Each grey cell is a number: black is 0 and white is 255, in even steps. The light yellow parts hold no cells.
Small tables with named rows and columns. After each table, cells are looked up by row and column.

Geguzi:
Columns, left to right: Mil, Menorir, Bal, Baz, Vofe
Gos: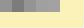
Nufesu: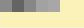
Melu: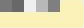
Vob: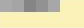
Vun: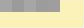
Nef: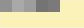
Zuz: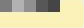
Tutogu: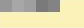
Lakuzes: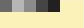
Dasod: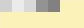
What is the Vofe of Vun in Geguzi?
158
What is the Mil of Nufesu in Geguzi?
138
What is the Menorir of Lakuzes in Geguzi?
182
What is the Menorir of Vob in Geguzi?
165
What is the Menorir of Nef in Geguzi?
169
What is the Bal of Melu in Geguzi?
239
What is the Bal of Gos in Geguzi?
148
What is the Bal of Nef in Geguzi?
157
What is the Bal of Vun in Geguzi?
166
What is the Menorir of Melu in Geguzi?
104
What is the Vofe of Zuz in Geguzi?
69
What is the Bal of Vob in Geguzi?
133
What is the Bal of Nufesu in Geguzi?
135

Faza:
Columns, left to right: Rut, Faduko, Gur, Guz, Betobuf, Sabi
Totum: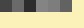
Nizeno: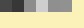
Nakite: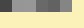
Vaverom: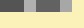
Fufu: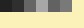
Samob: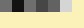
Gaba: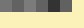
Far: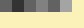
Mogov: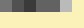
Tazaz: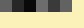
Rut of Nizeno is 71
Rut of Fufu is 34
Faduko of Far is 51
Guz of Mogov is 98
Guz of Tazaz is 109
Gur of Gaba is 123
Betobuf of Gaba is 51
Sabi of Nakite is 133
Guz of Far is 129
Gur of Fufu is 101
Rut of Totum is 68
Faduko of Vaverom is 84

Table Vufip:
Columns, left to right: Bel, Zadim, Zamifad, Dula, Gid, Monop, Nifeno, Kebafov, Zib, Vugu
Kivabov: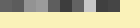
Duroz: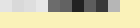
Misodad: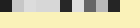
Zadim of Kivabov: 92
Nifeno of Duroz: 34
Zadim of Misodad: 199
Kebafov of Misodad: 101
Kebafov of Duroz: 93
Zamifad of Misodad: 220
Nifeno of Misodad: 222
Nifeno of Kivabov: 98
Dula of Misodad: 215
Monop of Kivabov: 61
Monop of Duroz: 98
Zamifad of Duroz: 222
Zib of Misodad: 184

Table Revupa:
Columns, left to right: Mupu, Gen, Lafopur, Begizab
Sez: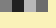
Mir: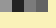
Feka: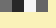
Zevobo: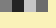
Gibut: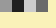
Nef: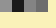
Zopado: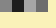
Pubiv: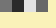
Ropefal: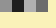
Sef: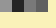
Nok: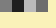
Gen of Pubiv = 42
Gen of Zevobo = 35
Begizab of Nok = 109
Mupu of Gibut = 153
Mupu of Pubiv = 116
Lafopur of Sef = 121
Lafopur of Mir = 123
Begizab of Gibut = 106
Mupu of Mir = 150
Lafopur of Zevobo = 197
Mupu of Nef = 146
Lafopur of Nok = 186
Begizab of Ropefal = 108
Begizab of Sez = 108
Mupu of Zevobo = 125
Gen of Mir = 35
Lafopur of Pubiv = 226
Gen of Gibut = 31
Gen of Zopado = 30

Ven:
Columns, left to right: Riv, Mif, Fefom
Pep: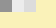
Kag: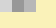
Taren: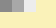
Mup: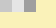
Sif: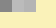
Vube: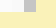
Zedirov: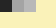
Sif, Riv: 134
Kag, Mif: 152
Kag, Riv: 213
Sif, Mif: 187
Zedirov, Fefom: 184
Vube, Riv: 251
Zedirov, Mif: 164
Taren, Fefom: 237
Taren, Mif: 168
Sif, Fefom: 180
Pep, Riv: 147
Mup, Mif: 229
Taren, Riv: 137
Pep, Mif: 236
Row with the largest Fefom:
Taren

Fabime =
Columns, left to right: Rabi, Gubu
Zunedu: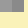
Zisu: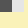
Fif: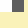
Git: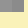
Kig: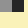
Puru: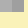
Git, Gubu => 139
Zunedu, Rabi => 154
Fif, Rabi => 254
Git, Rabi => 147
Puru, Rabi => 175
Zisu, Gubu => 230
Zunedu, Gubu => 138
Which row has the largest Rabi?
Fif

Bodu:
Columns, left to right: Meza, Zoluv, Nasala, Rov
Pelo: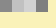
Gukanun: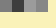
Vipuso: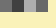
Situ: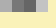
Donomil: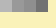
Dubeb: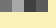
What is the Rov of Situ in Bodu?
195
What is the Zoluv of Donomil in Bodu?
153
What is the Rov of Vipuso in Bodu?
104
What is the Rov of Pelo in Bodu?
127
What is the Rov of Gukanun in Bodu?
134
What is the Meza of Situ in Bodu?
174
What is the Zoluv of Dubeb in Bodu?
167
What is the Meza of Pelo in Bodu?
137
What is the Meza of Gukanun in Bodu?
125
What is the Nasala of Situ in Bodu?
102
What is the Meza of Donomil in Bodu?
183
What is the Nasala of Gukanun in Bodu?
155
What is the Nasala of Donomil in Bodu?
143
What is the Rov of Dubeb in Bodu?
91
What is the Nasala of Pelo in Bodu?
210
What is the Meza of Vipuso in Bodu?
112
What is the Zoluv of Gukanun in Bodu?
62
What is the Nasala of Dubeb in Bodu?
65
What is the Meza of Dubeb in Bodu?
115
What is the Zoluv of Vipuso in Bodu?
64
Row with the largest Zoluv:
Pelo

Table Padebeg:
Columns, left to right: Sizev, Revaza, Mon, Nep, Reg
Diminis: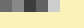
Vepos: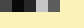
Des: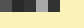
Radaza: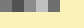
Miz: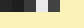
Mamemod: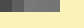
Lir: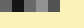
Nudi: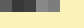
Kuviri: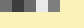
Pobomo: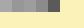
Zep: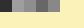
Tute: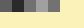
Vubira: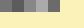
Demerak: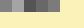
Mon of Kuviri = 107
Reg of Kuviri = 127
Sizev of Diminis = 108
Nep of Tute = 160
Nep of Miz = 233
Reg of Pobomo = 90
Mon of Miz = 58
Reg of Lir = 83
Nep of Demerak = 104
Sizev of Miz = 38
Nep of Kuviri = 233

